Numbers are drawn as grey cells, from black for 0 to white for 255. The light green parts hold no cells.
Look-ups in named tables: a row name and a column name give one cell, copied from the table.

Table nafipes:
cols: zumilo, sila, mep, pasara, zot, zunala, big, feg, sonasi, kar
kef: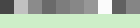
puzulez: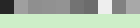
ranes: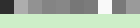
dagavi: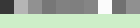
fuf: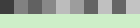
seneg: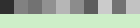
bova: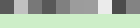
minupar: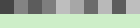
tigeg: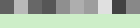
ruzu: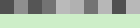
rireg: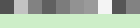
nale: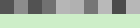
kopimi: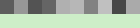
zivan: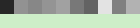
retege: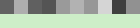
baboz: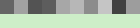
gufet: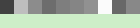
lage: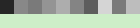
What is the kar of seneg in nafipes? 194
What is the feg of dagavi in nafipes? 251
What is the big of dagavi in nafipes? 133
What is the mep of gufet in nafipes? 140
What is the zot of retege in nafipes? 154
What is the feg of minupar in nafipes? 185
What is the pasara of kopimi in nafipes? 101
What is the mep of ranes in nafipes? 146
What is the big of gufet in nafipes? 145
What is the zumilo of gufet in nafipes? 65
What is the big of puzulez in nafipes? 108
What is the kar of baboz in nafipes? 157
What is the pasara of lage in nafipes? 148
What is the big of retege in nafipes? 151

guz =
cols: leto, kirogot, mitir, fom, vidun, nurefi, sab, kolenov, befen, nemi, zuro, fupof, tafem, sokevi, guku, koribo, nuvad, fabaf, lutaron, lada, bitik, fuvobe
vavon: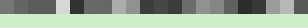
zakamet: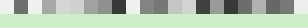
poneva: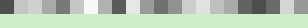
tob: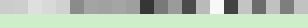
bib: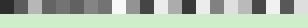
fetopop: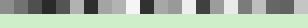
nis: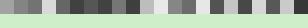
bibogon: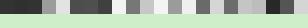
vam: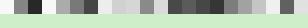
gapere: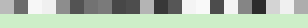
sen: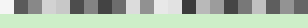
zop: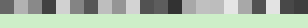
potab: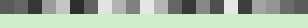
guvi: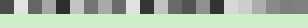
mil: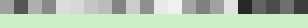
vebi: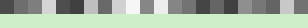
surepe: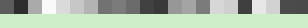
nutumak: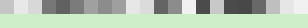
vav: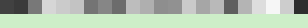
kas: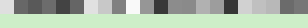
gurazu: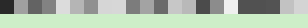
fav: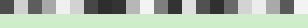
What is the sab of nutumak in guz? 160
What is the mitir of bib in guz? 183
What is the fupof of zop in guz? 93
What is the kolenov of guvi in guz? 170
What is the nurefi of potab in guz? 45
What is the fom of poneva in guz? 169
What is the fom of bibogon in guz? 156
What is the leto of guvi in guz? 75
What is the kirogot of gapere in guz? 108
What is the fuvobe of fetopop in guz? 197
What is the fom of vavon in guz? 92
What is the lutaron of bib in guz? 72
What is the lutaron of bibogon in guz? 189
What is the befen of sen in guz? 109
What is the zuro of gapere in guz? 180
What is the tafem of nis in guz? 134
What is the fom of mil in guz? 137

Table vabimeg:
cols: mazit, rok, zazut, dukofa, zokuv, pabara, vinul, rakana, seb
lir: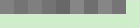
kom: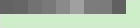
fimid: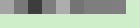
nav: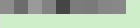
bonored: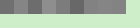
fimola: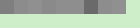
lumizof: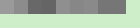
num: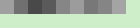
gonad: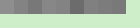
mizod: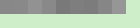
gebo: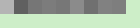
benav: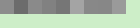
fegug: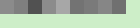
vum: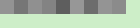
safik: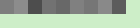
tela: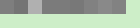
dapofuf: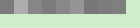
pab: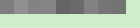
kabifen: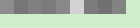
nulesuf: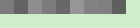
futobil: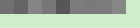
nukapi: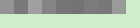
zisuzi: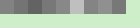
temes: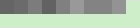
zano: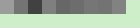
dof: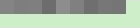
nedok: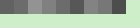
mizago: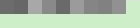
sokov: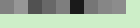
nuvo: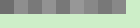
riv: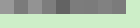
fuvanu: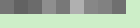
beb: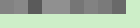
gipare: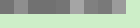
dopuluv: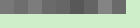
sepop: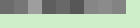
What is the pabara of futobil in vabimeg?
124
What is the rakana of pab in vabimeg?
117
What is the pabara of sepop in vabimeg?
87
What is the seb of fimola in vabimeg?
144
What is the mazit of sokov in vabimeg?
128
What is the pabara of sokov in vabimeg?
26
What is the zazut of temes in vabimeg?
124
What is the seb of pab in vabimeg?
115
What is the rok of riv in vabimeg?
123
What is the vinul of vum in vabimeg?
109
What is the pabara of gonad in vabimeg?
108
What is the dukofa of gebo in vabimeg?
124

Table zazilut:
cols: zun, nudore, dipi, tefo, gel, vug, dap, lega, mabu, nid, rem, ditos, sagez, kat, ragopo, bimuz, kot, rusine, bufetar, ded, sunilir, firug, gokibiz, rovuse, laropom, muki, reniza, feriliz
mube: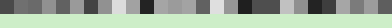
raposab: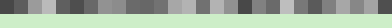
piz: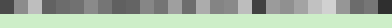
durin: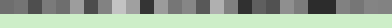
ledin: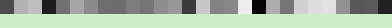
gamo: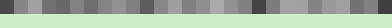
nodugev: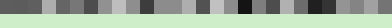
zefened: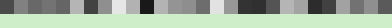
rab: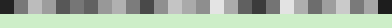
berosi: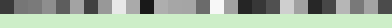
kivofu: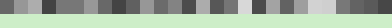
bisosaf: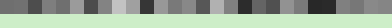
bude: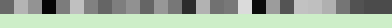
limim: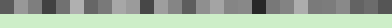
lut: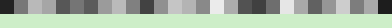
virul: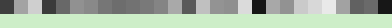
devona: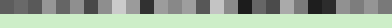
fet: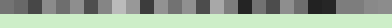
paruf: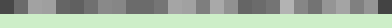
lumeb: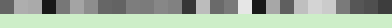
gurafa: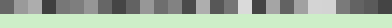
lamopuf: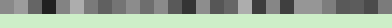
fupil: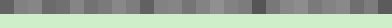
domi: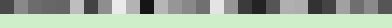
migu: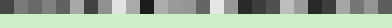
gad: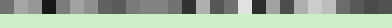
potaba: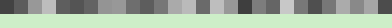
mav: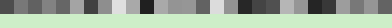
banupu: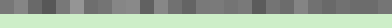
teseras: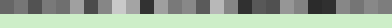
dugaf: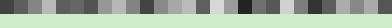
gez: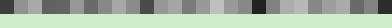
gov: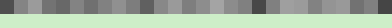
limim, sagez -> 133
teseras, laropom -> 135
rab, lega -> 152
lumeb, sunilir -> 95
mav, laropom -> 157
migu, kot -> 151
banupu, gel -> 120
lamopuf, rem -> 110
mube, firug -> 143
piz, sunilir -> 144
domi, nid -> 179
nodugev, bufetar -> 126
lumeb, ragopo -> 188
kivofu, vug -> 119

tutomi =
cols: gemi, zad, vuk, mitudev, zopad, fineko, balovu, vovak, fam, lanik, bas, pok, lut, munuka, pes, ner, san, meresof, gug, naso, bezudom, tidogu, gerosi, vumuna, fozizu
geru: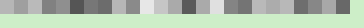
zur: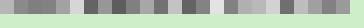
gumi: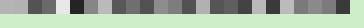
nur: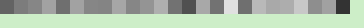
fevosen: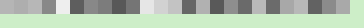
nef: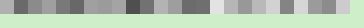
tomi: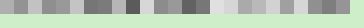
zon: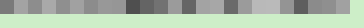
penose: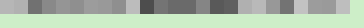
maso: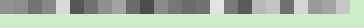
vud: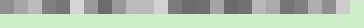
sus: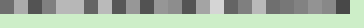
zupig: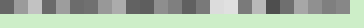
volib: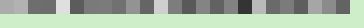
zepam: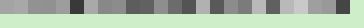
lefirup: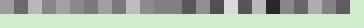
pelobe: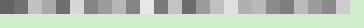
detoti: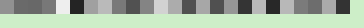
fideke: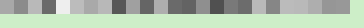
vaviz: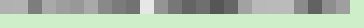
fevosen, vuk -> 183
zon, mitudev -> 169
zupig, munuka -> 96
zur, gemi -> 182
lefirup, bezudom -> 135
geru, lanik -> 138
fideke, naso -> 134

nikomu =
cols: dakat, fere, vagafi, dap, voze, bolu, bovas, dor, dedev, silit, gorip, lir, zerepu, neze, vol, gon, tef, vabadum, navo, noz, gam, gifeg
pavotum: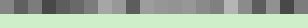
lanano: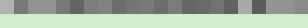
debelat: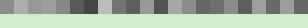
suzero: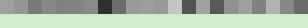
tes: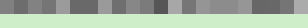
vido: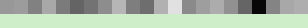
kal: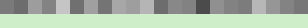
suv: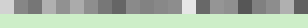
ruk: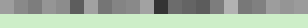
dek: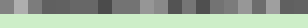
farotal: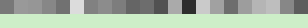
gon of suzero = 89
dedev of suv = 101
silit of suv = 138
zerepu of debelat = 167
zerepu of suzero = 197
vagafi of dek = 124
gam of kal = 131
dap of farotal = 135
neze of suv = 230
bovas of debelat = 69
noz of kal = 150

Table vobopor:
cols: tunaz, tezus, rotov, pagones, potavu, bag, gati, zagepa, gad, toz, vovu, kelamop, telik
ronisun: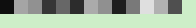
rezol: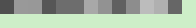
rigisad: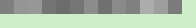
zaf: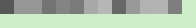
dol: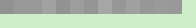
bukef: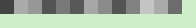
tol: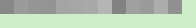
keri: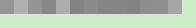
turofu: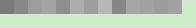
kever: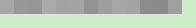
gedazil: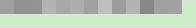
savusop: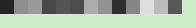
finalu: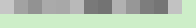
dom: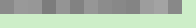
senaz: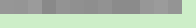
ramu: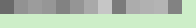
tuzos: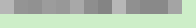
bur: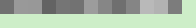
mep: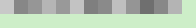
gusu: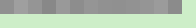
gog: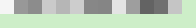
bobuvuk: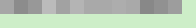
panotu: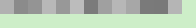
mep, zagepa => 138
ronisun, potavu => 103
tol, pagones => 148
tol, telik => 144
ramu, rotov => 156
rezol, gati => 168
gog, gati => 135
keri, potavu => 173
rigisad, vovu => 172
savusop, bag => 77
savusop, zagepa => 146
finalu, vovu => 125
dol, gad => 151
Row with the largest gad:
gog

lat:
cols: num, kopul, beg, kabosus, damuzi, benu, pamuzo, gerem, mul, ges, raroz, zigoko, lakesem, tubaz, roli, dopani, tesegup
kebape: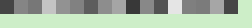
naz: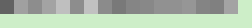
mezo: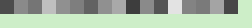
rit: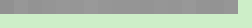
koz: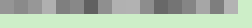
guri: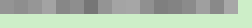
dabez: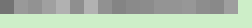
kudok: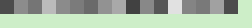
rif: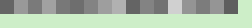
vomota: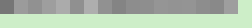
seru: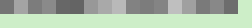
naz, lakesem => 145
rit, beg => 147
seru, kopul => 164
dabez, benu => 143
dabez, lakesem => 148
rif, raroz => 131
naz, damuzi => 191
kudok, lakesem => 225
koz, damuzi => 127
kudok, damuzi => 139
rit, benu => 150
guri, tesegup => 167
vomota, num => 118
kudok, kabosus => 187
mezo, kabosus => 191
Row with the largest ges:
koz

